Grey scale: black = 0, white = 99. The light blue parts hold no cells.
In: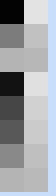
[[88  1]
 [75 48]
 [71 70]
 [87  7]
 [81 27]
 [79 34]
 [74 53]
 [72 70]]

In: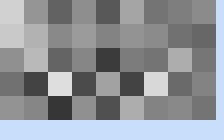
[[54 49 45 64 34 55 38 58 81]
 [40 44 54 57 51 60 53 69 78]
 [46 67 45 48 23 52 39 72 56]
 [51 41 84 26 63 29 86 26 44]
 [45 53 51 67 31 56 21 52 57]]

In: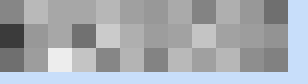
[[43 59 68 51 66 59 62 71 65 65 72 52]
 [57 61 63 76 63 61 68 79 44 65 59 23]
 [50 55 71 62 72 51 70 52 76 92 61 43]]

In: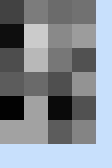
[[44 42 48 26]
 [61 53 79  5]
 [32 46 72 30]
 [57 31 41 36]
 [32  4 63  1]
 [51 36 63 63]]

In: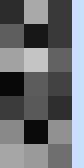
[[22 66 17]
 [22  9 37]
 [38 76 63]
 [26 36  3]
 [18 34 23]
 [56  4 53]
 [43 60 64]]

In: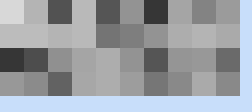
[[60 51 64 21 57 33 72 32 70 84]
 [66 70 67 57 49 45 72 70 73 73]
 [41 59 58 33 57 67 64 56 30 21]
 [53 66 53 46 61 67 65 38 54 59]]

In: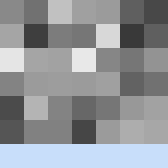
[[28 37 60 62 75 44 53]
 [37 22 84 46 48 24 64]
 [57 46 52 90 63 64 89]
 [44 38 62 60 61 60 51]
 [63 59 46 40 51 70 29]
 [65 67 60 27 50 50 33]]

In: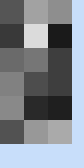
[[55 63 33]
 [10 85 22]
 [24 46 41]
 [24 30 50]
 [12 16 53]
 [66 59 32]]

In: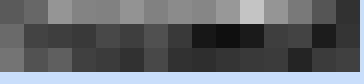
[[19 33 47 58 76 59 52 54 50 57 50 51 58 40 35]
 [20 11 26 24 10  6  9 22 31 24 28 22 24 26 41]
 [25 23 14 23 22 20 18 19 28 19 23 25 37 32 45]]
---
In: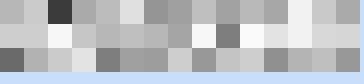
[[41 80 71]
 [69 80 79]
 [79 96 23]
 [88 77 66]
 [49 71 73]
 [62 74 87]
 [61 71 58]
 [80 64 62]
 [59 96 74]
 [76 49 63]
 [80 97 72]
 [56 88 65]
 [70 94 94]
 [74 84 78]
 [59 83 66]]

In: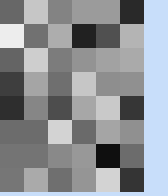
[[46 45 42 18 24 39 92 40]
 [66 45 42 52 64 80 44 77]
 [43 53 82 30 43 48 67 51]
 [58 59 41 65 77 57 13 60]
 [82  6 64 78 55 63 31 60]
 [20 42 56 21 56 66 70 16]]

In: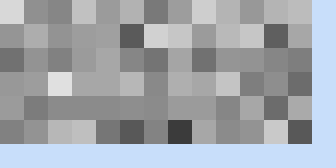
[[50 60 59 44 58 84]
 [57 48 61 57 67 56]
 [71 54 87 50 57 52]
 [74 54 65 60 61 75]
 [46 54 65 65 62 60]
 [34 55 71 52 35 69]
 [51 54 53 45 81 47]
 [23 60 68 64 77 61]
 [65 60 65 44 60 80]
 [54 52 76 58 72 70]
 [57 65 49 57 77 59]
 [78 42 55 52 37 70]
 [34 66 42 49 65 73]]

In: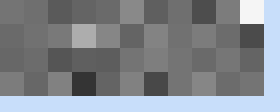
[[48 40 41 45]
 [40 42 44 43]
 [50 33 47 35]
 [20 37 67 39]
 [39 36 52 41]
 [50 45 39 53]
 [28 49 51 37]
 [45 45 44 43]
 [52 41 48 30]
 [42 46 42 48]
 [45 39 29 95]]

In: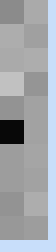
[[59 57 61 61  3 57 75 66 67 54]
 [61 67 63 64 63 63 58 67 62 66]]

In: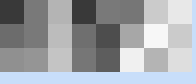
[[56 42 22]
 [58 47 47]
 [76 73 70]
 [46 43 22]
 [36 30 47]
 [93 65 46]
 [70 96 79]
 [86 79 90]]

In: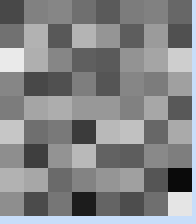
[[55 69 55 77 48 52 91 44 28]
 [29 65 24 43 64 28 68 69 50]
 [46 41 57 47 67 31 52 34 52]
 [11 51 72 23 59 49 37 70 43]
 [39 58 38 72 59 33 35 58 35]
 [30 62 36 75 50 52 57 36 48]
 [43 33 53 40 65 48 64 60 50]
 [89  4 49 66 34 62 80 31 40]]
